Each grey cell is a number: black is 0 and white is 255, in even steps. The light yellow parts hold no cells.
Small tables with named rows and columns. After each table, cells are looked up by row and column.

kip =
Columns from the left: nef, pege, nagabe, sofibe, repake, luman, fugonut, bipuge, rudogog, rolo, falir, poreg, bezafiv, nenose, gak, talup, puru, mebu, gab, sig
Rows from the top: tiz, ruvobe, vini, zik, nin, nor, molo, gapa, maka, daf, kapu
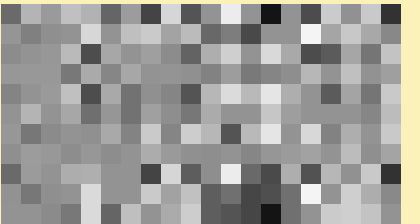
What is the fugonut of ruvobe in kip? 191
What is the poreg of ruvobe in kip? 125
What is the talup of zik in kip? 183
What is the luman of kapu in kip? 101
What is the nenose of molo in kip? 229
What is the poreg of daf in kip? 112
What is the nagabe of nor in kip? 147
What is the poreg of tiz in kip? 236
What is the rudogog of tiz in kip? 214
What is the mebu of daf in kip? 207
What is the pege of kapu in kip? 147
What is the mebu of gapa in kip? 188
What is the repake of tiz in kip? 178
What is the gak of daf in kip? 112

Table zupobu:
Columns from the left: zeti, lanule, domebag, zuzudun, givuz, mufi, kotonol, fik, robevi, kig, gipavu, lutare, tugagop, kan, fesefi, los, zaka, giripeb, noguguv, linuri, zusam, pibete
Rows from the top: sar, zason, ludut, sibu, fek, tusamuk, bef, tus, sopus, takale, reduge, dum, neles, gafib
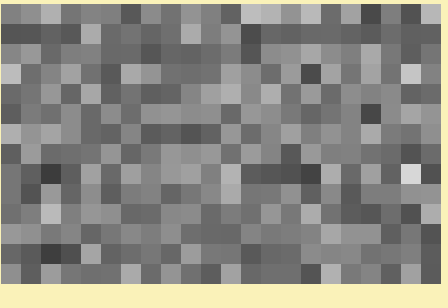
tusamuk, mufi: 140
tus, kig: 143
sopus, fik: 133
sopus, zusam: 215
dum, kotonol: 136
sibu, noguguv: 163
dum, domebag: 121
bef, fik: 91
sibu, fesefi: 155

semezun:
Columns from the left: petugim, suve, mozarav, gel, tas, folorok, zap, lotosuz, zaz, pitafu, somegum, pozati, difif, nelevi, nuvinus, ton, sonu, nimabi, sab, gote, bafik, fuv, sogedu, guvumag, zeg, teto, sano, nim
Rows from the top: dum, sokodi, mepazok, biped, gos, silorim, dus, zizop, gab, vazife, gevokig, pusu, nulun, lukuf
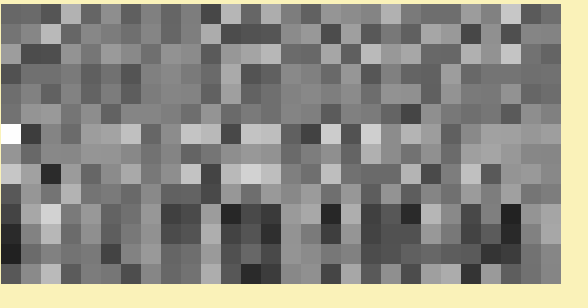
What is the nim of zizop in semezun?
134
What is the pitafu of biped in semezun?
122
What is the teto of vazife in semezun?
160
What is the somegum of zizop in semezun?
117
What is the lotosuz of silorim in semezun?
133
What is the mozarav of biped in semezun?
112
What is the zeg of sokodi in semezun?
144
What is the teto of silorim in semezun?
90
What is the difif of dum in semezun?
102
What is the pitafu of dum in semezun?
125
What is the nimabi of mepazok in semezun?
95
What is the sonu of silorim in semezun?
91
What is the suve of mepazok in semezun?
76
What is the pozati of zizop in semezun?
142
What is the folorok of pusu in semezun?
94
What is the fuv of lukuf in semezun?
159
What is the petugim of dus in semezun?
254
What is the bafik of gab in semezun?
180
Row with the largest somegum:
dus

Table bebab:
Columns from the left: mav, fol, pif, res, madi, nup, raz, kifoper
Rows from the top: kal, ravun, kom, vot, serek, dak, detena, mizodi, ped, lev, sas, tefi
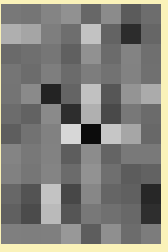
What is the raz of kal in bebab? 91
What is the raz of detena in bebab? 166
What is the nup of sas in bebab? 112
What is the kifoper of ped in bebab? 98
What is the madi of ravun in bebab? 194
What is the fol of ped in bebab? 118
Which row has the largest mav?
ravun

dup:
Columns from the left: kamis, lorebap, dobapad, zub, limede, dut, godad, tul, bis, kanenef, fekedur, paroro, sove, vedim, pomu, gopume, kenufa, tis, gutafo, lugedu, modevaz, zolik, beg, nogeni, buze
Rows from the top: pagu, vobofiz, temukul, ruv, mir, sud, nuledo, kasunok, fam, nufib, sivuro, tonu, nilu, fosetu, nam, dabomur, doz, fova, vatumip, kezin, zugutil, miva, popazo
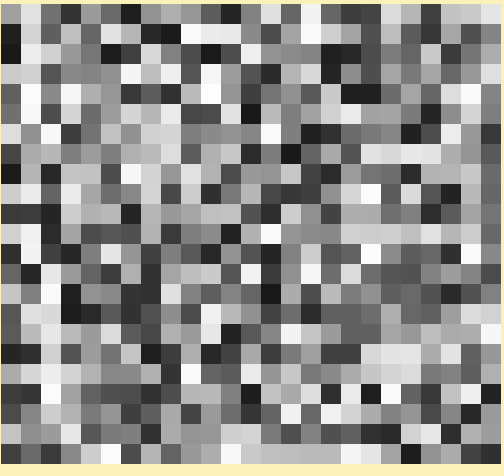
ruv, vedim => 42
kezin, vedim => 194
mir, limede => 175
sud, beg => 141
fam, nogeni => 200
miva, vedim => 122
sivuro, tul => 182
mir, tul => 93
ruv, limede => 132
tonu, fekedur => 139
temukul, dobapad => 208
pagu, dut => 105
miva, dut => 123

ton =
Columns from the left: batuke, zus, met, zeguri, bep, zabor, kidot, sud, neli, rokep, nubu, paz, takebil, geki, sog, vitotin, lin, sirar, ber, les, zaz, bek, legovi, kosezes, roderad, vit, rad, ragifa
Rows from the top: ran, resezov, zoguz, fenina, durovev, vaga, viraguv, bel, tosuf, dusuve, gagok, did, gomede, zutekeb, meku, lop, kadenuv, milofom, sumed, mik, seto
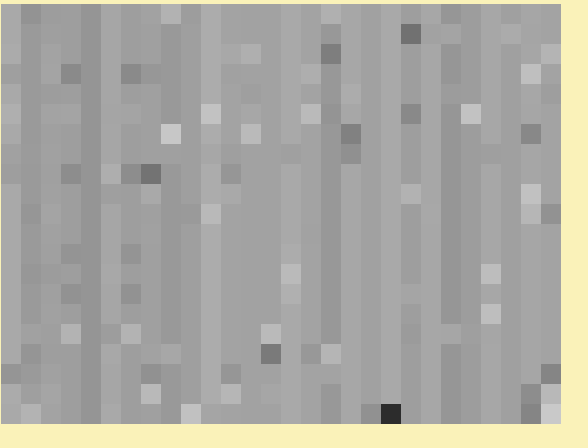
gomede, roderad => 167
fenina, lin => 152
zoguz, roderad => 167
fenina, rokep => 159
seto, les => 44
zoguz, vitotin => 163
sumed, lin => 163
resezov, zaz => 113
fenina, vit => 160
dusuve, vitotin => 163
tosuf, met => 160
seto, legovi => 150
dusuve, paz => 169
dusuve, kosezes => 157

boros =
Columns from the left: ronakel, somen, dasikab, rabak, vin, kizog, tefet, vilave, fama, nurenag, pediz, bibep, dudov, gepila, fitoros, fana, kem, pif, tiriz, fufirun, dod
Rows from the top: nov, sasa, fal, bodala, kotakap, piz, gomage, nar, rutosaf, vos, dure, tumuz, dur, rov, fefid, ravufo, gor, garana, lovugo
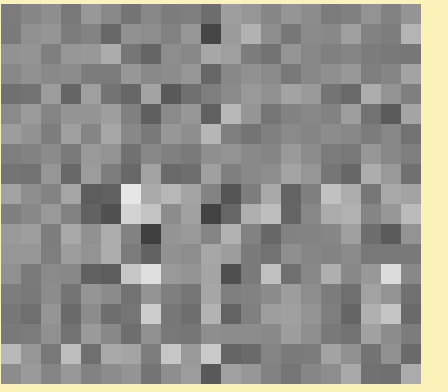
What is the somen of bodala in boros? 145
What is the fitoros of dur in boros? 143
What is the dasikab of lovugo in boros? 133
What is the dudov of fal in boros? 124
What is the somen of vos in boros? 142
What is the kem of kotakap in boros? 116
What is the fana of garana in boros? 123
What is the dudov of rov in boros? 122
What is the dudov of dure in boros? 174

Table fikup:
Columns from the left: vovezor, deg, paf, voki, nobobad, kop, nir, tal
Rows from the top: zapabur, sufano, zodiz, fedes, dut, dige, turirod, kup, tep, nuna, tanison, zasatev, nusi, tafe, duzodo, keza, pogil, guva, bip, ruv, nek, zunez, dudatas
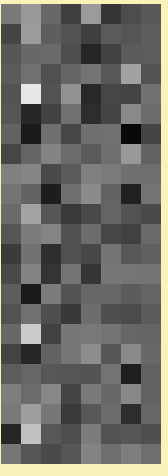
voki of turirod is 70
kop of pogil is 115
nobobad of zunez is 124
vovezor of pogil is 104
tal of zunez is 79
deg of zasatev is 124
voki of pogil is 119
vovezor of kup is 70
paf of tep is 73
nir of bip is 31
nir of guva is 138
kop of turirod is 112
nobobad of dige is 45
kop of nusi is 116
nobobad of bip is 84
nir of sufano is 85
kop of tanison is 100
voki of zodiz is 77
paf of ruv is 135
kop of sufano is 90

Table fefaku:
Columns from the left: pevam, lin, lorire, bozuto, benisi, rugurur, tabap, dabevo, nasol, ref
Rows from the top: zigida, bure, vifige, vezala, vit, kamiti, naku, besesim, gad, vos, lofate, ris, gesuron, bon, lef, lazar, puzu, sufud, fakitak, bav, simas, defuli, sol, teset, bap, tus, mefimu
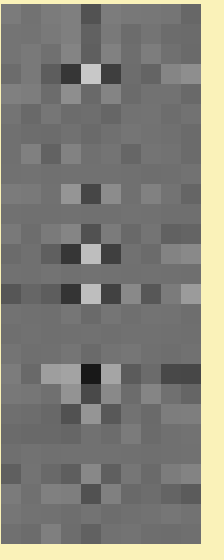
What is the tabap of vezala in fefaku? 109
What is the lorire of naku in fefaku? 108
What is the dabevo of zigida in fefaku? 119
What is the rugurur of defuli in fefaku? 108
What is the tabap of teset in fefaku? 118
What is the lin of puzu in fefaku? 113
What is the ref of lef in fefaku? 155
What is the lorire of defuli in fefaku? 105
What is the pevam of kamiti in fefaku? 116
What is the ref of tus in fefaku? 114
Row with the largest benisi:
vezala

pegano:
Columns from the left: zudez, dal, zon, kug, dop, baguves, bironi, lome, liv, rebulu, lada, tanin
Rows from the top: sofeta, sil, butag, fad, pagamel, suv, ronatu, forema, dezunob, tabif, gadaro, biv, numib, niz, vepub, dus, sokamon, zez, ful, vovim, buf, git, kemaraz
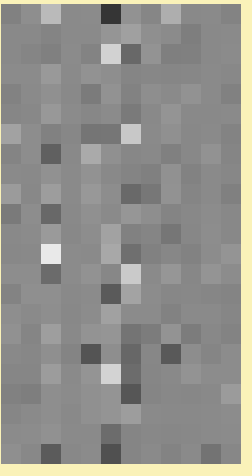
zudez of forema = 132
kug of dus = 136
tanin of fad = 136
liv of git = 135
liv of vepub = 135
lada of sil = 137
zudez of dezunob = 138
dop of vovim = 144
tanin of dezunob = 135
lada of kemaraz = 115
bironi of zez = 103
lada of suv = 137
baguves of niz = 135
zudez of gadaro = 122
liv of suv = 148
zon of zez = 143
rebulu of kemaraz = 138

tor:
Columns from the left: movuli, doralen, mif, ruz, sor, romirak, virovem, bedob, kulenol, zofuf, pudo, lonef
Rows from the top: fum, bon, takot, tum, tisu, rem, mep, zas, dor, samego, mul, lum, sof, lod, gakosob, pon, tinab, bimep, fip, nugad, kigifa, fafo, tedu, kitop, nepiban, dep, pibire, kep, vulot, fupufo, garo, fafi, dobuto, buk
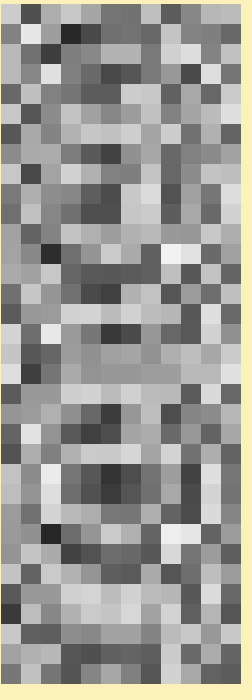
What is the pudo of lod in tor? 194
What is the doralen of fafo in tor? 226
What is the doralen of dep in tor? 113
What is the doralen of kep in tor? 197
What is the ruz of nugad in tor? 206
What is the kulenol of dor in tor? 103

